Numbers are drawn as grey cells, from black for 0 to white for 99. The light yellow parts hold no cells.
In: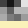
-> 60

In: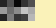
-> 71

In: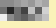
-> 75

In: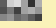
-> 25

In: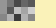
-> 52

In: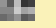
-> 41

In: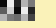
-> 26

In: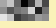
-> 55

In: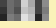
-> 54

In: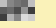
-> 80
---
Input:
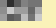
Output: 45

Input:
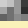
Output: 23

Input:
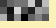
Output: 73

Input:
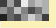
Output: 68

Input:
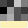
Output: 49

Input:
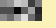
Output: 47

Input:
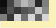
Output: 49

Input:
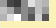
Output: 70
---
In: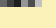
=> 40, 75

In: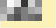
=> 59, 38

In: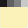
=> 10, 78

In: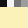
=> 7, 61

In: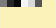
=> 48, 33

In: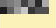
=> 43, 31
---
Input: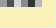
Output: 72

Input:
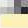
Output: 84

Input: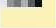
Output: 67

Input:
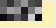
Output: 74

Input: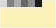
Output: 67

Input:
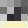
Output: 72

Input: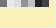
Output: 86

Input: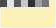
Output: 78
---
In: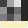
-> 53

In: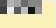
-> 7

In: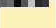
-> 16

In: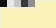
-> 22

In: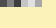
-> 87

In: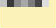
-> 27

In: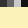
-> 78
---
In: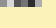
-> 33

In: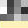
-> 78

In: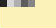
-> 68

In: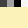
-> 1

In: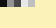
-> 28

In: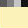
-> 76

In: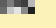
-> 88

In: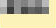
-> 56

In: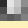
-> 40

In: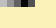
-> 38
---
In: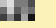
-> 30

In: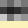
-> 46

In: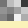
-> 22

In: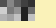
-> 19

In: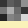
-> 56

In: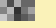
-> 40

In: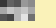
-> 54
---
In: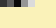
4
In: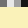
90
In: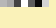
36
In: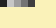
61
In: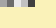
91
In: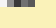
22
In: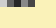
15
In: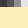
33
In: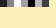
1
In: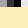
21
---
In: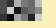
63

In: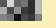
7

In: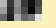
66

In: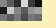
46

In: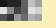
58

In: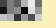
20
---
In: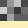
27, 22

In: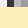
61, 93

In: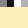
69, 52

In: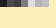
75, 12

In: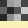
27, 15

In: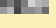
66, 60
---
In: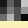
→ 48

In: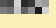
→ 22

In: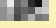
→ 33

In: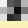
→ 58

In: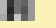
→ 44

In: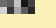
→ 75

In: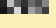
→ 41
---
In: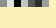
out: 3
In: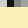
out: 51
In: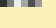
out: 92
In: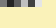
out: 36
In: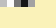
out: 46
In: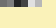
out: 14
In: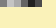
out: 66
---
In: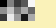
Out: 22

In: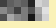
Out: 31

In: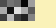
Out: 24

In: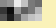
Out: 32

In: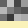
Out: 44

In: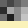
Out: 43

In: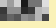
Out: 27

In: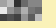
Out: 25
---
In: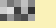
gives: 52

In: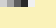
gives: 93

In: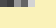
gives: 82

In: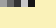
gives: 8

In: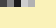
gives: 69

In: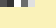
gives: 87
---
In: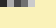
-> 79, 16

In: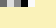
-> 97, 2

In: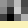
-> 79, 0

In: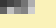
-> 80, 21

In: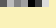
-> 85, 1

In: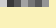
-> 80, 22

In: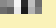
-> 95, 10

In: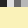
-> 87, 14

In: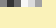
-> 96, 20
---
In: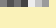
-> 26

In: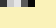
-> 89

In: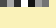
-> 99

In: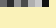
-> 29

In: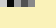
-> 63

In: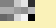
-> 61

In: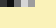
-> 45

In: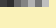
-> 51
